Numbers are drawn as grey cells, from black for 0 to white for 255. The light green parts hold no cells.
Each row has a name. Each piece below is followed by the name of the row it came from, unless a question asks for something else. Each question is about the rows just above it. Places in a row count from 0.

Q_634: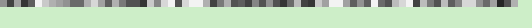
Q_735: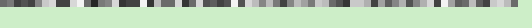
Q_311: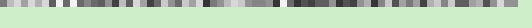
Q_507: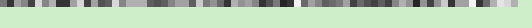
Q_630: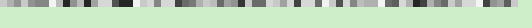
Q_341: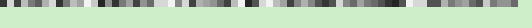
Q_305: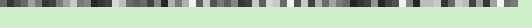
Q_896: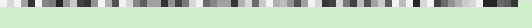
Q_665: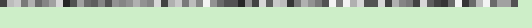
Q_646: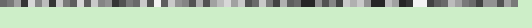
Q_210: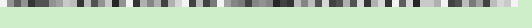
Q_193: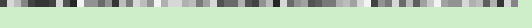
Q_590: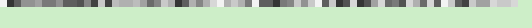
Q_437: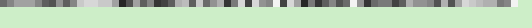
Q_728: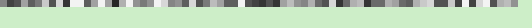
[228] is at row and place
Q_507, 71
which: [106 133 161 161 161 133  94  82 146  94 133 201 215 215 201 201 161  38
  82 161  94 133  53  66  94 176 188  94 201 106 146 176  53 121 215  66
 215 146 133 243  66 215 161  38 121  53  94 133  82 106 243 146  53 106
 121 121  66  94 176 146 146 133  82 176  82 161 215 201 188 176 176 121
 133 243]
Q_437
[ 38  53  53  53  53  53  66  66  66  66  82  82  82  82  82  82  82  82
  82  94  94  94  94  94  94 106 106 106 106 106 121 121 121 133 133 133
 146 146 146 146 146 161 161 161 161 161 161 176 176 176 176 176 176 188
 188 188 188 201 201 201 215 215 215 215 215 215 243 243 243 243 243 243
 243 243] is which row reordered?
Q_728

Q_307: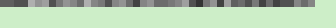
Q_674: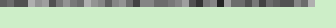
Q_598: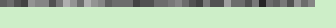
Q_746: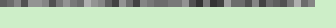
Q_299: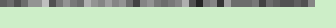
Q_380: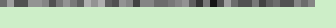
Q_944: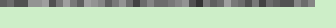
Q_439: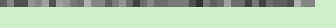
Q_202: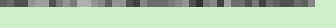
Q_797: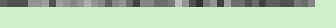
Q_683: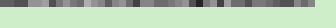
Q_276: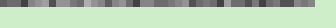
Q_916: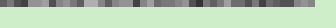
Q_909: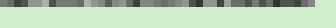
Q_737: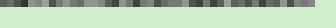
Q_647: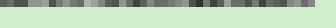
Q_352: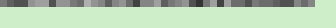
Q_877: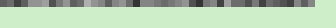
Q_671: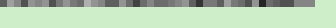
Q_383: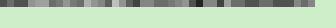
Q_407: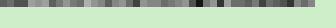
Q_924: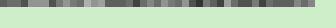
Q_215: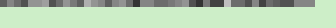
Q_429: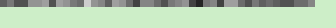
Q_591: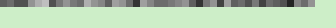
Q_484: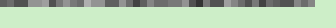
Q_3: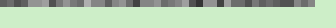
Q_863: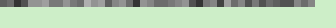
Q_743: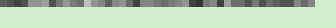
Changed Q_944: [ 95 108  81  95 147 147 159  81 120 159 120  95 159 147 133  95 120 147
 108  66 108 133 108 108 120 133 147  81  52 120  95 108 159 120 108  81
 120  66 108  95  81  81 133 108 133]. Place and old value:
3, [81]
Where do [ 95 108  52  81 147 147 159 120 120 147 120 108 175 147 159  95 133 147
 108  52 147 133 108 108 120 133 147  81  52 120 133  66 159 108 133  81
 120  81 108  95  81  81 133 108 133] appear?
Q_863
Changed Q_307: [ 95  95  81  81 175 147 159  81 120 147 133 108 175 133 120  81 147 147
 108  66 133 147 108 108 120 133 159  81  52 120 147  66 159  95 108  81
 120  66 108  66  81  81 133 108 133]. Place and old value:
16, [133]

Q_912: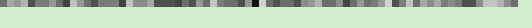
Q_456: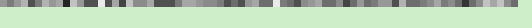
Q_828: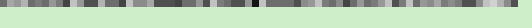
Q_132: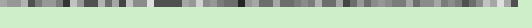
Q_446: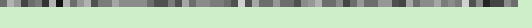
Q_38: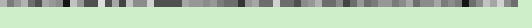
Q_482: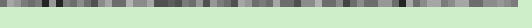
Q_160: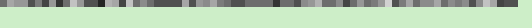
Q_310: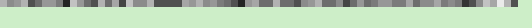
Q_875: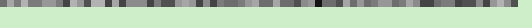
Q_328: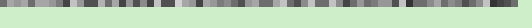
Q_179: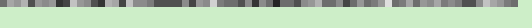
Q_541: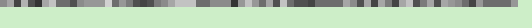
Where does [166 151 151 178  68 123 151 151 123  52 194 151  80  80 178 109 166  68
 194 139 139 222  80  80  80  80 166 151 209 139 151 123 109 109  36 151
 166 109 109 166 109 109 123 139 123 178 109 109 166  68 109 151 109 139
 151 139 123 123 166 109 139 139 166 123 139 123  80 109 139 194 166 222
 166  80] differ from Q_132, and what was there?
4, [80]
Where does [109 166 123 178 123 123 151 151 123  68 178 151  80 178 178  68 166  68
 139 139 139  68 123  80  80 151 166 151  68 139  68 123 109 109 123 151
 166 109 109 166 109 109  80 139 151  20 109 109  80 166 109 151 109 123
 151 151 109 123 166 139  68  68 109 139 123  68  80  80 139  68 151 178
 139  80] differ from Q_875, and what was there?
63, [123]
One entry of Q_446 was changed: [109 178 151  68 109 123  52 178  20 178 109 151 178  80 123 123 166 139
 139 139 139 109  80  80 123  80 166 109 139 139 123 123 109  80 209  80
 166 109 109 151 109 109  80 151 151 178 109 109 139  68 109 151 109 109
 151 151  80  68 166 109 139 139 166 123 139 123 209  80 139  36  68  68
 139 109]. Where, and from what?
43, [139]
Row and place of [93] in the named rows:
Q_482, 24
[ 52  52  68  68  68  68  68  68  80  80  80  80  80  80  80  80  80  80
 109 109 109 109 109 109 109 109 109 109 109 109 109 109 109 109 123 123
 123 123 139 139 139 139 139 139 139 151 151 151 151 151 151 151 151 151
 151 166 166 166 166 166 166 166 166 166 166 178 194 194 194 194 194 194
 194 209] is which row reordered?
Q_328

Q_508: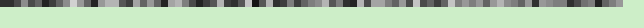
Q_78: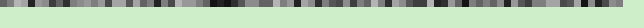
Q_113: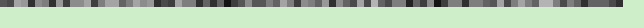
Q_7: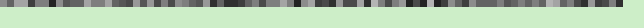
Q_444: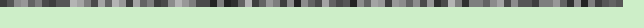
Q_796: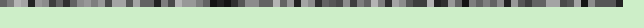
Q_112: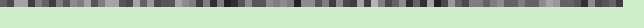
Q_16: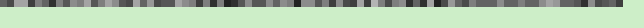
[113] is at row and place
Q_508, 83
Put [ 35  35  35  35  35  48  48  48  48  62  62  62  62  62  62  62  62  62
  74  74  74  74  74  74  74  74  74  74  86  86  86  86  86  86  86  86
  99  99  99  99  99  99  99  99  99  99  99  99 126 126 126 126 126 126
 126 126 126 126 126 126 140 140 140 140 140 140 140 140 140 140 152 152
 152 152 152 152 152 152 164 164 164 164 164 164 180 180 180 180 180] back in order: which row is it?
Q_444

